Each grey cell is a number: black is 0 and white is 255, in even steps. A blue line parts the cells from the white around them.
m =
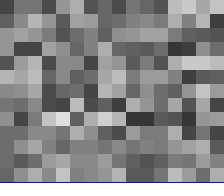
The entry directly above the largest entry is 69
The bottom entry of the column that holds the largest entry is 195
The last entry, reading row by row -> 174
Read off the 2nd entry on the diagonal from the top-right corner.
181
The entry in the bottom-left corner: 102
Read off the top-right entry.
195
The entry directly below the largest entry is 117
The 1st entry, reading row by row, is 69
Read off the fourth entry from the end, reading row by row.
188
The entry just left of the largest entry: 195
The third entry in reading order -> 117
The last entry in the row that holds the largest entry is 155
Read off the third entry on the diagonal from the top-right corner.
96
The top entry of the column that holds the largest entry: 149
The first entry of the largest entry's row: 143
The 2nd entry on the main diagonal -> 137
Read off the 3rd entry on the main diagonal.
149
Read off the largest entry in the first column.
181

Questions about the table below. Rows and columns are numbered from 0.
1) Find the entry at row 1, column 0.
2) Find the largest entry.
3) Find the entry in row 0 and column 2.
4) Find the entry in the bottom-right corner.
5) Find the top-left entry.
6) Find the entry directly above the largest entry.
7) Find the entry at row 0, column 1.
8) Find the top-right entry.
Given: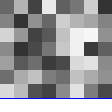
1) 131
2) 247
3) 66
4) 73
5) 103
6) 165
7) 179
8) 51

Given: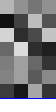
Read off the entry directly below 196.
31
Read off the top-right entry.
145
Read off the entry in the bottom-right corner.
52
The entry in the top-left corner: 181
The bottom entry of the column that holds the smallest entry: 60
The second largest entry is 212
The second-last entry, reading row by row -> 167
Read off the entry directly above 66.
145
